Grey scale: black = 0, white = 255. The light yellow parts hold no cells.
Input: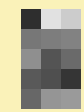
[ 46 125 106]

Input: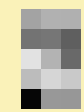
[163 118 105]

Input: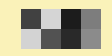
[65 82]

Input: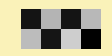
[20 21]

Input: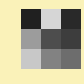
[ 32  77 109]

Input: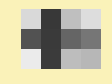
[217  58 189]

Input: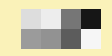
[221 146]
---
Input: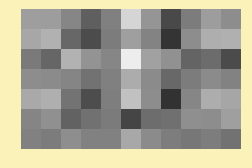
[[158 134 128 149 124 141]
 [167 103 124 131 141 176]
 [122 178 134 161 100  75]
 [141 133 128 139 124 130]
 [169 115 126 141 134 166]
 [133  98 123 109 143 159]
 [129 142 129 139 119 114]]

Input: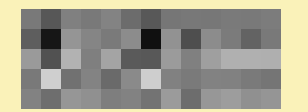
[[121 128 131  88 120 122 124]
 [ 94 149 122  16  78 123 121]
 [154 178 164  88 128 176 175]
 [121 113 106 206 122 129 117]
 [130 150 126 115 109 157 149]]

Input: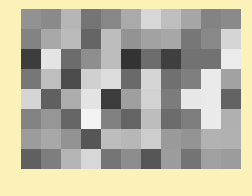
[[146 182 135 215 166 138]
 [130 187 189 162 119 213]
 [ 61 108 189 109 114 235]
 [119  75 220 213 127 162]
 [213 173  60 210 231  99]
 [130 102 129 189 125 176]
 [156 147 189 205 148 177]
 [ 96 180 117  85 116 156]]

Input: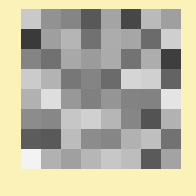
[[201 133 164 186]
 [ 58 181 172 107]
 [132 168 171 173]
 [203 119 107 208]
 [177 152 149 130]
 [140 198 182  83]
 [ 92 188 134 191]
 [243 160 199  90]]

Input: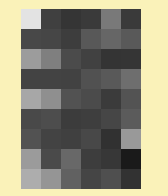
[[227  53 121]
 [ 72  61 102]
 [156  75  52]
 [ 67  66  89]
 [167  82  59]
 [ 73  60  70]
 [ 82  64  49]
 [155 104  55]
 [173  97  79]]

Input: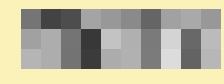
[[117  77 152 101 169]
 [161 116 195 122 104]
 [181 115 172 123  99]]
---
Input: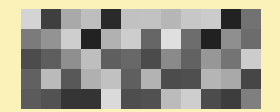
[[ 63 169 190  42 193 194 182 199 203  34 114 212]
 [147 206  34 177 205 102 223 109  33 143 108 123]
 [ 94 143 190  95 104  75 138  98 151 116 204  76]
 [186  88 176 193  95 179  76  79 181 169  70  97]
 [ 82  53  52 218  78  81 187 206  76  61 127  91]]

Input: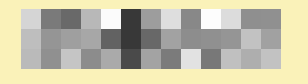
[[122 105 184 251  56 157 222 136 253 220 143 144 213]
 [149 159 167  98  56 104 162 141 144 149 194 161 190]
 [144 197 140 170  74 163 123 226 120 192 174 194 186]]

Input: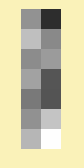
[[ 45 146]
 [137 191]
 [155 140]
 [ 85 162]
 [ 84 121]
 [196 145]
 [254 182]]

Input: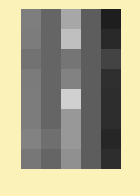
[[101 167  93  30 126]
 [101 191  93  41 124]
 [101 117  93  67 114]
 [101 130  93  47 123]
 [101 208  93  45 124]
 [101 152  93  45 124]
 [111 152  93  38 130]
 [101 144  93  45 119]]

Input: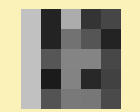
[[ 35 172  52  70 193]
 [ 35 114  85  35 193]
 [ 86 132 132  71 193]
 [ 27 131  40  65 193]
 [ 83 121 119  74 193]]

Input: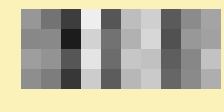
[[115  61 238  86 189 207  90 139 164 151]
 [137  28 210 114 177 215  81 152 161 136]
 [147  86 228 108 198 193  94 135 194 158]
 [125  55 204  92 183 202 102 138 174 142]]

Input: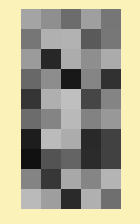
[[143 108 159 118 164]
 [176 178  90 119 118]
 [ 39 172 142 171 155]
 [141  24 133  49 104]
 [175 191  70 132  53]
 [132 185 130 152 108]
 [187 172  41  65  29]
 [ 83 100  43  65  17]
 [ 55 168 133 180 132]
 [158  42 176 111 186]]

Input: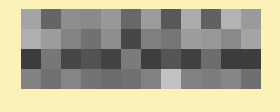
[[101 141 138 152 104 155  88 172  97 179 154 164]
 [156 131 113 142  71 128 118 156 152 137 164 175]
 [119  71  83  67 123  62  85  65 109  60  61  60]
 [112 133 115 108 112 130 193 129 125 134 111 130]]

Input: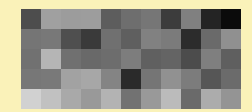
[[160 156 157  93 110 118  60 128  36  11  77]
 [120  79  58 112  95 129 123  44 106 144 117]
 [181 112 105 109 125  96 100  76 127  95 113]
 [121 162 167 132  42 117 145 124  86 107 119]
 [193 169 153 179 114 153 187 106 172 148 209]]
